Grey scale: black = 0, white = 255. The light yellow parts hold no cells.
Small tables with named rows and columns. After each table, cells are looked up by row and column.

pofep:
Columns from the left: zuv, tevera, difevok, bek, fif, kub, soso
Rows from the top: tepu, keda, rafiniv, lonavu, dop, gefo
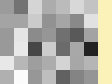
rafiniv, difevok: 139
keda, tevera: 164
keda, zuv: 164
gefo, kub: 132
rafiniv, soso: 163
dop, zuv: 232
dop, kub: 167
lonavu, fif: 107
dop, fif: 212
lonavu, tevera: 232
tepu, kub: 216
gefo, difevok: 151
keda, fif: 165
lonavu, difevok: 70
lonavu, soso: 34
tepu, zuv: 155
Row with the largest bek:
lonavu

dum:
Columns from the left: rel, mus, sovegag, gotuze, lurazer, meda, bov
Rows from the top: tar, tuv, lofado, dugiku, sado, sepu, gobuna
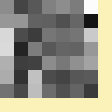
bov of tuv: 19
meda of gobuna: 100
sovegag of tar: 88
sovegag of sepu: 193
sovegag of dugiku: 125
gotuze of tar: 129
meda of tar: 124

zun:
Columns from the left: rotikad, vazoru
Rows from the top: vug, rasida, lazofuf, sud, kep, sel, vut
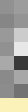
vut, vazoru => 114
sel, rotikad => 138
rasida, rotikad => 134
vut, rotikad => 140
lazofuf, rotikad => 153
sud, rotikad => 145
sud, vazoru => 231
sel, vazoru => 167
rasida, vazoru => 148
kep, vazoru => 57
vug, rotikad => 145
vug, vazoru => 156
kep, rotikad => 169
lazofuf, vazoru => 204
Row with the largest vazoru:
sud

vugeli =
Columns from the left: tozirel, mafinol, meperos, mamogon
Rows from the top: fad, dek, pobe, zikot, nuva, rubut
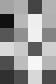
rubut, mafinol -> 79
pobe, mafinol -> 144
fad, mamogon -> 179
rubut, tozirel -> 48
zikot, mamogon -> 208
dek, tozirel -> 16
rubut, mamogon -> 75
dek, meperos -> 238
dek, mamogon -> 176
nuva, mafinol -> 188
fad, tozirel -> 164
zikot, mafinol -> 201
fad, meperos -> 68
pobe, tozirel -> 86
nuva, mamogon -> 182
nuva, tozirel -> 77
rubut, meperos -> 216
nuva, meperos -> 246
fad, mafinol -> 175
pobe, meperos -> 240
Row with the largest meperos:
nuva

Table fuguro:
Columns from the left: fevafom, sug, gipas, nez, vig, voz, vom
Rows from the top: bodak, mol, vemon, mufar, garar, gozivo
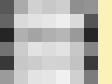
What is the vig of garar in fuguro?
210
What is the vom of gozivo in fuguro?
124
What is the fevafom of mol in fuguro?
100
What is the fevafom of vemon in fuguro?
37
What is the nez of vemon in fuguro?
176
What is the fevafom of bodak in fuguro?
88
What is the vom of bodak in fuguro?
147
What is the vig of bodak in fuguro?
206
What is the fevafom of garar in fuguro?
56
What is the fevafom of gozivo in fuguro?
155
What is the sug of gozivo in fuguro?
206

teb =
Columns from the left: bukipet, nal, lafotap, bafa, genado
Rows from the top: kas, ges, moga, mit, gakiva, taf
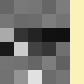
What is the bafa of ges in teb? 125
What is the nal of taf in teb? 148
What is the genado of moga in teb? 16
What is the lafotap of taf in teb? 225
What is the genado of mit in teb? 112
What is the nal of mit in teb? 203
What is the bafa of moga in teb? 17
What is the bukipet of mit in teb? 25
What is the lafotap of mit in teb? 66
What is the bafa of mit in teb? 54
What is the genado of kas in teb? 124
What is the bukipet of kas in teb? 102
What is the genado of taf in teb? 117
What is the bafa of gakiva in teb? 126
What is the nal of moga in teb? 52
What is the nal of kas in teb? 121
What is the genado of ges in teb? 115
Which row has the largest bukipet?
moga

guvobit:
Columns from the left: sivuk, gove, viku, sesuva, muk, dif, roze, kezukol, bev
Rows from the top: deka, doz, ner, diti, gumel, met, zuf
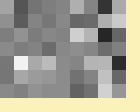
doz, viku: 132
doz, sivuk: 144
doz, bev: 202
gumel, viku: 169
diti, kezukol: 109
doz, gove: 92

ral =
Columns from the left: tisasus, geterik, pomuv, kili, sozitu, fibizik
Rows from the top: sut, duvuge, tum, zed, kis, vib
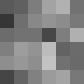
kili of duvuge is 147
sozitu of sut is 177
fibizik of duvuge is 121
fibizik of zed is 107
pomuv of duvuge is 136
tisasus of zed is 127
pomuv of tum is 114
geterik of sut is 96
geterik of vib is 100
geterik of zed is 157
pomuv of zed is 147
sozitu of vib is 163
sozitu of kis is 113
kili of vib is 155
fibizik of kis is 106
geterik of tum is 114
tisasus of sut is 90
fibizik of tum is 176
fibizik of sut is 114

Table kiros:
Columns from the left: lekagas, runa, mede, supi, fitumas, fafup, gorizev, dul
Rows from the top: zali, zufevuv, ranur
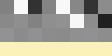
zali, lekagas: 129
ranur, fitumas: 139
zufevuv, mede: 130
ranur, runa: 139
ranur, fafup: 144
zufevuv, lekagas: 137
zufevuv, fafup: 247
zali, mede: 50
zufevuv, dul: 32
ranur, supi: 140
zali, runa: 250

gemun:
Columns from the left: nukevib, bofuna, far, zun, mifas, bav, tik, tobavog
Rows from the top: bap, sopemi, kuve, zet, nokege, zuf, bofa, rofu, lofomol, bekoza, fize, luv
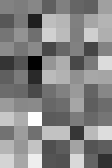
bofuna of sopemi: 121
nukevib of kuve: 117
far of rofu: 138
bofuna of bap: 125
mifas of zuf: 178
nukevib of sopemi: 87
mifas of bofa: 129
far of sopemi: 31
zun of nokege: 149
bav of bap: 101
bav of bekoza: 54
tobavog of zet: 131
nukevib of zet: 140

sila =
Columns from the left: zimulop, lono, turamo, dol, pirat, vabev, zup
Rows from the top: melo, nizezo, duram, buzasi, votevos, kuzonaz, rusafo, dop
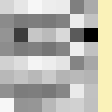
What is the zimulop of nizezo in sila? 139
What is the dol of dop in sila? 184
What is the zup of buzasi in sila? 193
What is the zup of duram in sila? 1
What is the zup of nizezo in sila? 194
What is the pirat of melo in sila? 235
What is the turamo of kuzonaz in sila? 184
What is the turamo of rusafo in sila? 126
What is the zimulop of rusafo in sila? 144
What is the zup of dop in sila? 192
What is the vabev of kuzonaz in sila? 185
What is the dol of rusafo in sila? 120

